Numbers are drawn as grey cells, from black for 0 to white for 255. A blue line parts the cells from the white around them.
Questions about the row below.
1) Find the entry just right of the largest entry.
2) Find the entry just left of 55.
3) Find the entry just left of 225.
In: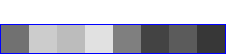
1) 127
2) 91
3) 188

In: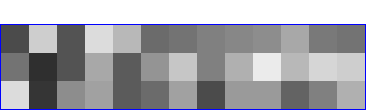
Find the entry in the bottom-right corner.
176
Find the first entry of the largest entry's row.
115
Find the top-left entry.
75
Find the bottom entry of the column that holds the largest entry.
154
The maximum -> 235
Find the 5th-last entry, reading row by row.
154
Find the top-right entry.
115
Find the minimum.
47
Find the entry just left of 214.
184
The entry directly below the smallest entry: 53
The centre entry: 198
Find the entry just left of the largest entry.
176

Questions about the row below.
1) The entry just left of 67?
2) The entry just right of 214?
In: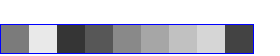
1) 214
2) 67

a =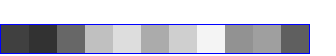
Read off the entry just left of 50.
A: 64
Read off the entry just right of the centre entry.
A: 207
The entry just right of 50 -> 103

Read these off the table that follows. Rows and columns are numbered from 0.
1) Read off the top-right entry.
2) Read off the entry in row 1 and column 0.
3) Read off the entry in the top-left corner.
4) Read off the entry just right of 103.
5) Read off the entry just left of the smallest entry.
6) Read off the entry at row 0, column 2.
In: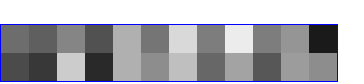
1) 26
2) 75
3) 109
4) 163
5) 149
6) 133

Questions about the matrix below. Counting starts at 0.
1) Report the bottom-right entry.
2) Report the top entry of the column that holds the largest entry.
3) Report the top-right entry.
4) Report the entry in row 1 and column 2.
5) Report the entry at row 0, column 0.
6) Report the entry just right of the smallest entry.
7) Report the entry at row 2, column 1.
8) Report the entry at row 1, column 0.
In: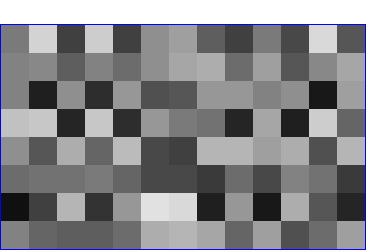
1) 159
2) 143
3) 86
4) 94
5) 122
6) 64
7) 31
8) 130

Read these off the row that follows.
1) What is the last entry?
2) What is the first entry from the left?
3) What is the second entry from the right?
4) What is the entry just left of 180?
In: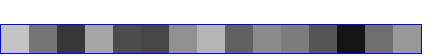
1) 152
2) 196
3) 110
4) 144

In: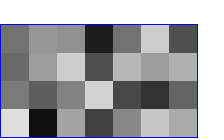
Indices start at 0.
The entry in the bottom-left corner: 223
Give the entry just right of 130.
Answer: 211
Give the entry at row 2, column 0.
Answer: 122
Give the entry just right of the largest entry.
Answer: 15
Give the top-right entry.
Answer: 79
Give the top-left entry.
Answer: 114
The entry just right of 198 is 170
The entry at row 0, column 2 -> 144

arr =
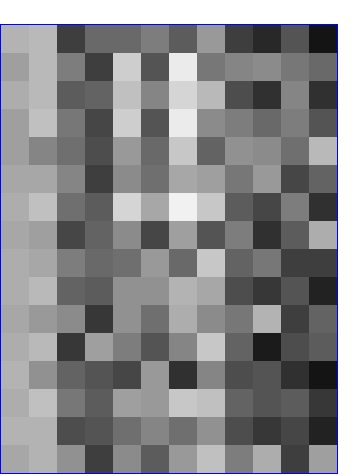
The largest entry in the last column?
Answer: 185
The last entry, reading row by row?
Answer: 159
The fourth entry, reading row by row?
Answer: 105
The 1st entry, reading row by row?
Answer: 179
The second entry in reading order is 185
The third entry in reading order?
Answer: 62
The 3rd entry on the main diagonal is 92
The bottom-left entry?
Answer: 167
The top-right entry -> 20
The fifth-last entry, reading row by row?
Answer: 192
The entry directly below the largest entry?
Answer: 159
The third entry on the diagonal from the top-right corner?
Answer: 48
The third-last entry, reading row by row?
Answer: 173
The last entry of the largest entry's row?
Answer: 48
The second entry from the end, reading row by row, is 62
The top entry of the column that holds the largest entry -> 92
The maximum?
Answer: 241
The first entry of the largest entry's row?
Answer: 173
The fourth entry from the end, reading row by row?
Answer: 125
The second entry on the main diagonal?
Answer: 185

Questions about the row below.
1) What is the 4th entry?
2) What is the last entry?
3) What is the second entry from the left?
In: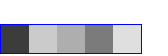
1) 123
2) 223
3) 203

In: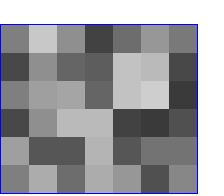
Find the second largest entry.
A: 200
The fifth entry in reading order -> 109
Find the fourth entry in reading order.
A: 66
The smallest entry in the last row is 80
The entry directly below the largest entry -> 58
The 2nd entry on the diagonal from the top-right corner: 186
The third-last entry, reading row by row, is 151
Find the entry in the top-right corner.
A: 121
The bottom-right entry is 135
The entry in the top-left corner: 127

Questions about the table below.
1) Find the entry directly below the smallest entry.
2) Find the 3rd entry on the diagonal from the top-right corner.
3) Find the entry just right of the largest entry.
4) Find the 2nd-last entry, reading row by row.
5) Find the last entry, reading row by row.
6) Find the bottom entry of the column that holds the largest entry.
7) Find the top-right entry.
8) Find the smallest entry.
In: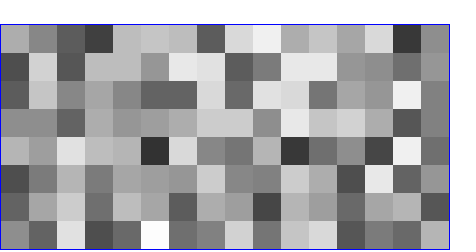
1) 158
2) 150
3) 111
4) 105
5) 181
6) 253
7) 142
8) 50

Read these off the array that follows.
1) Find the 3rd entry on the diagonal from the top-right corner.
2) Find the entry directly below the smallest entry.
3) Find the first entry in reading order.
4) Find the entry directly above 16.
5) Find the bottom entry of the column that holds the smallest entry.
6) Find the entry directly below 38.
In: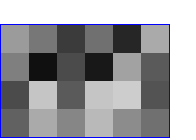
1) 197
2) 197
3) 155
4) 119
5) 170
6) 162
